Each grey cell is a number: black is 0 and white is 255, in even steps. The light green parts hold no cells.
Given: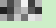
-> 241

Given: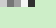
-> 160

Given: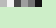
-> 158

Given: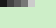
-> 92

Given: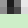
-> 28

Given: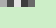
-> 227

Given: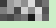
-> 220

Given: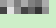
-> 128
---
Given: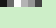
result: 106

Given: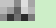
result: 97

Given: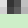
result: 78

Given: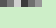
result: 111

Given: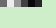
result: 64

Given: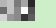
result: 80

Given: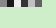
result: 97

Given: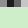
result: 144

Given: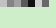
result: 104

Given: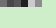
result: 86
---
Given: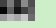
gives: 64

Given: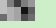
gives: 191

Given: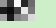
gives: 149

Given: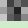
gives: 187

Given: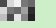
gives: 74

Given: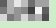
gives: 95
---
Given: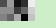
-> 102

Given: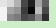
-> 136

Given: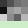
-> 139

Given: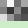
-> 152

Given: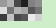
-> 194

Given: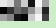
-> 133

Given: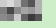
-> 126

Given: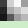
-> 90

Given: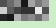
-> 24
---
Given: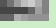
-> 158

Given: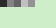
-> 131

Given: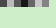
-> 22

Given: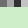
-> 110

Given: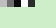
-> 111

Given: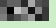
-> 111
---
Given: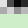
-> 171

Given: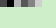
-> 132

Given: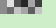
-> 165

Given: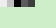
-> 62

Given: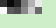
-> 178

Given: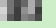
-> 172

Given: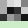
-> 171

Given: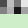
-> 130

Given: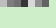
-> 216
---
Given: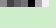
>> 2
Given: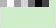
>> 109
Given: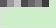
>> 103
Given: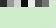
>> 235
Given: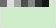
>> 135
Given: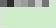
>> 128
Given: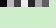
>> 39
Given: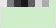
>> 97
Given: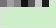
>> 87
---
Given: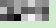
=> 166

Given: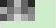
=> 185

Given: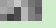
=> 198

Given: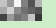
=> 246

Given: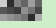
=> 131

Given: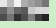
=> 242

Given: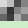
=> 76
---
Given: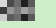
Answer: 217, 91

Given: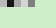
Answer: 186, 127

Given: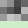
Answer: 166, 127

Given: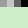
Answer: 157, 6

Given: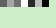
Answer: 97, 6

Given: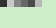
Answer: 49, 185

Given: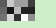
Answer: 90, 143
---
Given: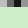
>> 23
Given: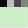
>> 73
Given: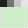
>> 197
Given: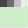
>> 193
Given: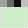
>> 16
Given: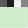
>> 239
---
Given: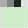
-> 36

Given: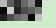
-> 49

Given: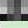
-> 73

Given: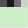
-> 109

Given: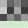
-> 129

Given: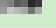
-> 89

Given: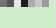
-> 230

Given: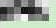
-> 79

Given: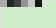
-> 66
